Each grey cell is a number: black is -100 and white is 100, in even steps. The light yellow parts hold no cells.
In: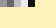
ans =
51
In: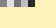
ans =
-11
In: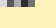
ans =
36
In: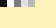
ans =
-3
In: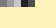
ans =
55
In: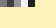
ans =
20
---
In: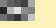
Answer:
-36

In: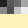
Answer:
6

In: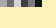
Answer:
67

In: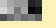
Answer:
6

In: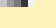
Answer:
20

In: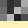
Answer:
-4

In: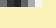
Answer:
-71
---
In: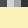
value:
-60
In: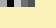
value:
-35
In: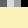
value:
-98
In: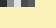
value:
-27
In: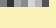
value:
-35
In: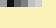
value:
64
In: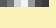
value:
-54
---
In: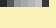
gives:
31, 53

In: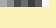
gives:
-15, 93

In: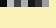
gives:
36, 49

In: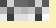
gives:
42, 98

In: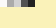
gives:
64, 96

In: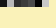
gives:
-53, 57
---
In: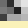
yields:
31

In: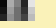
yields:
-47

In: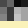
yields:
53

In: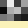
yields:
-66

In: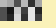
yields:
79

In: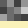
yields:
-37

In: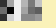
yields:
8

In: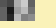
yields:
0

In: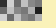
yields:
-6

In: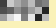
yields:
-72
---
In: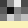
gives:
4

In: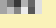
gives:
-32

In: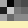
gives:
-5

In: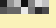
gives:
-66

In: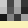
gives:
25

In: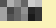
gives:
-70

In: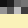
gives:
50
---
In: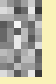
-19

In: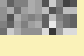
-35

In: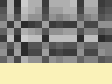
-44

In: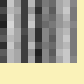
5

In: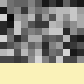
-81
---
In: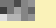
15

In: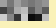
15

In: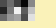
7

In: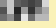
67

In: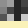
-46

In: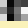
-50

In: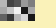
-1

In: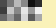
-65

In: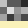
-67

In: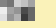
28
